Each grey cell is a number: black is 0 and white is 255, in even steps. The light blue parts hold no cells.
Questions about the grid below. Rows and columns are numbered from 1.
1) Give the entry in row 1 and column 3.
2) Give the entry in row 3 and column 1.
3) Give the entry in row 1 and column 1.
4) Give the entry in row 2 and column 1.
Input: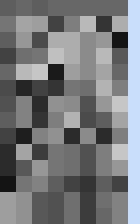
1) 94
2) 94
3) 94
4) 118

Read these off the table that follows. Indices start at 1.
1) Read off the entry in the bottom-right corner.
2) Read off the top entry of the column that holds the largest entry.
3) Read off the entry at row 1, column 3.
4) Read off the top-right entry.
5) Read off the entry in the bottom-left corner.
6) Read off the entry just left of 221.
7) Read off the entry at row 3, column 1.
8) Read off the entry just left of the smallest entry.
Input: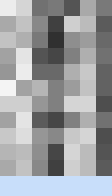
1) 91
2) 236
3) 113
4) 121
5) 169
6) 200
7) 194
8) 121

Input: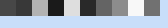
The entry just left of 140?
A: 100
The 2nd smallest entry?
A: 41
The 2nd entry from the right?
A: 248

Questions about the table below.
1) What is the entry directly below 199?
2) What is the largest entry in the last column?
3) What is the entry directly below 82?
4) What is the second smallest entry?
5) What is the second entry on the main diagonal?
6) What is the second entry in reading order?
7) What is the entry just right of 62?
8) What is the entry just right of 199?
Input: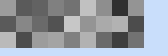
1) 128
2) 148
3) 164
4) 62
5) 135
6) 90
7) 114
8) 148

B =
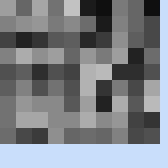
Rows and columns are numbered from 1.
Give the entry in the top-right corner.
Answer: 15
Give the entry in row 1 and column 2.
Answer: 102
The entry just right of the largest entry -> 27
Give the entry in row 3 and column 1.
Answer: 66
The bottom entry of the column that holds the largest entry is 102
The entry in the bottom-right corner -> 80
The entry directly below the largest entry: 137
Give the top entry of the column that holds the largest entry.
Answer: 194
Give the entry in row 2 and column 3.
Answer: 150
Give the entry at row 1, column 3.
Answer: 166
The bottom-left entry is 108
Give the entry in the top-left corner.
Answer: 158
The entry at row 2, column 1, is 129
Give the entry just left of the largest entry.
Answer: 114
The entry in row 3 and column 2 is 34

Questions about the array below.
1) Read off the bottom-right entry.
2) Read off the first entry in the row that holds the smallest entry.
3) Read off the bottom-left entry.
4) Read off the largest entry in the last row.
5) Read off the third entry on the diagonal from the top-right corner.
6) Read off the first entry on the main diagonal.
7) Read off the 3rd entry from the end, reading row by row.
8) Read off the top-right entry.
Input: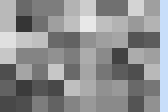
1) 145
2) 185
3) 72
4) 153
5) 165
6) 185
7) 138
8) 159

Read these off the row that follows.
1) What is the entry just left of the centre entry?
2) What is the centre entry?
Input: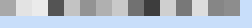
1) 176
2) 201

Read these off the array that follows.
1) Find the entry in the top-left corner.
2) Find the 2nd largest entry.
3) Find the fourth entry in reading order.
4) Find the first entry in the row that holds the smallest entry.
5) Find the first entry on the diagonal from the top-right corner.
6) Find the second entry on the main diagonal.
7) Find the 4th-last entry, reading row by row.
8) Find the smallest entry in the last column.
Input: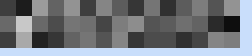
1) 62
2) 169
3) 99
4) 105
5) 147
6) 200
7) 48
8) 14

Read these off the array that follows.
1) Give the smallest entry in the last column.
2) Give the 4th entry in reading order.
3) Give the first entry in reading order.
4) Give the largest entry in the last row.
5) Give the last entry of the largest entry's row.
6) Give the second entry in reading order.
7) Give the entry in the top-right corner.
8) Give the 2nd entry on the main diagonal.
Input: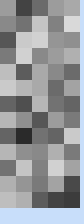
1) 60
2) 156
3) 156
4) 190
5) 217
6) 67
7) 169
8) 114

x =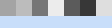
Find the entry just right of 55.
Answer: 222
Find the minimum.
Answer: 55
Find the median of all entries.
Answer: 164
